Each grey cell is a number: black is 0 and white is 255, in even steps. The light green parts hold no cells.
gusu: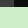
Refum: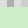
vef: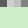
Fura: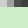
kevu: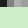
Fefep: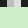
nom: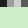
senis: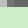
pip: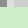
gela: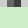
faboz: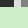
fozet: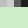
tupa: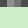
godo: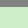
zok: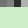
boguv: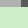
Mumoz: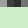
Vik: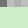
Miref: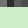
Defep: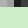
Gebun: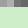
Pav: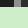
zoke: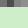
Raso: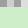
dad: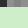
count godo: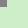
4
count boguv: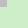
0
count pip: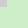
2
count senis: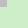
1
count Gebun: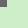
1
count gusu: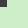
2

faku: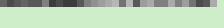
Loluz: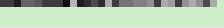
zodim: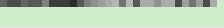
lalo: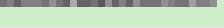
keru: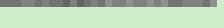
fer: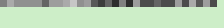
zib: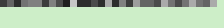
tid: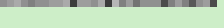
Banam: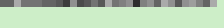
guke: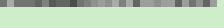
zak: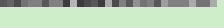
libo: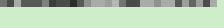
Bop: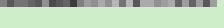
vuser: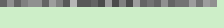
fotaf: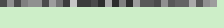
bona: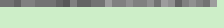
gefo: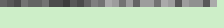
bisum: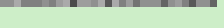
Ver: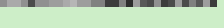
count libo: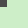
6
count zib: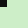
0
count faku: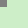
5
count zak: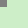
9

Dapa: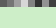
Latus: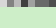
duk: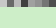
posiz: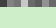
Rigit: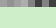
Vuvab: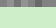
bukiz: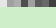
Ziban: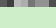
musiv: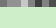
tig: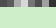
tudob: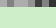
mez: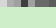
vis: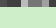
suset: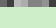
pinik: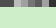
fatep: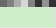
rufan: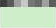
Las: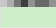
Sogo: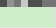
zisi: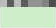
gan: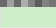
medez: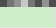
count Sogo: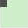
3
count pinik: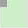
2

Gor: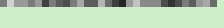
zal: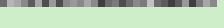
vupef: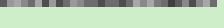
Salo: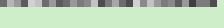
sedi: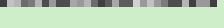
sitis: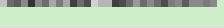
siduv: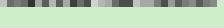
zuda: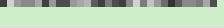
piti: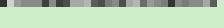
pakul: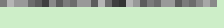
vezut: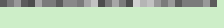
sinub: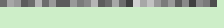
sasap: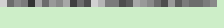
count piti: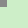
9
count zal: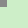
6
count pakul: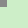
3
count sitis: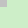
1
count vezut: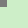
10

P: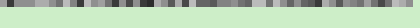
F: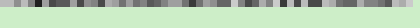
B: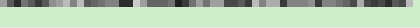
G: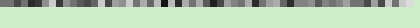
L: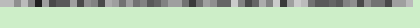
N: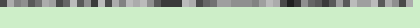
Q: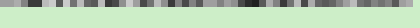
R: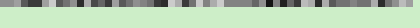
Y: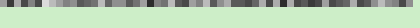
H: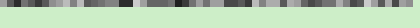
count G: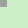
5
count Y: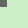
4
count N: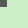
7
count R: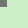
9
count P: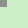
14

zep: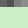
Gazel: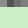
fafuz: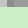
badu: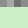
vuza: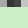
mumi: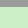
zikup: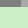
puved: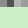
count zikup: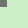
0
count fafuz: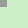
2
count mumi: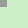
4
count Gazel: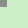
1
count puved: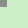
1
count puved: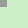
1

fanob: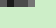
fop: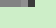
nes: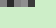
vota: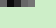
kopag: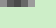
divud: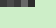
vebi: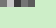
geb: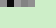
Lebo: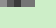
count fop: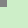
3
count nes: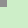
1

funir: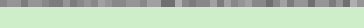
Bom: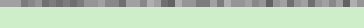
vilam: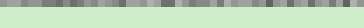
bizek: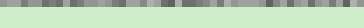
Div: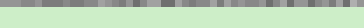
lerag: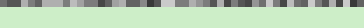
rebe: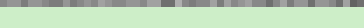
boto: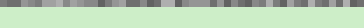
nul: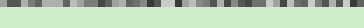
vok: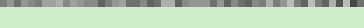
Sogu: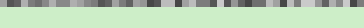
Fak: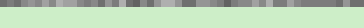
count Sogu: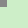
5
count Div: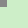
15
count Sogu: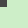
5
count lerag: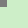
10
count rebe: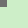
6

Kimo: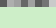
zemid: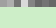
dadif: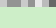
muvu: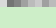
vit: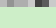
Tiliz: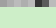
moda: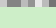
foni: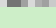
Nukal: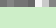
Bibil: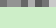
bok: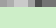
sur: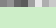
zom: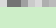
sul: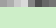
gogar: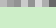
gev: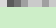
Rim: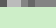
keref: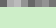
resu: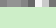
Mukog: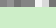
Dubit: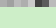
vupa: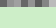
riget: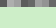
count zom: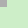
1
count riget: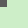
2
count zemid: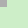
1

